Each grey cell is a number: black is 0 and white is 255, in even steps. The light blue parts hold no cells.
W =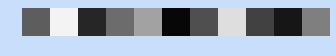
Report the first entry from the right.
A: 127
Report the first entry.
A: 93
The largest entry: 243

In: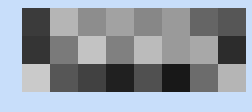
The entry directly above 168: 101
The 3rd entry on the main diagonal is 65
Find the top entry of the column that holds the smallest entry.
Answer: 154
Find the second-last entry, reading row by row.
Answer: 108
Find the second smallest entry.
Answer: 32
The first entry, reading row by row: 59
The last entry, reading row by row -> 181
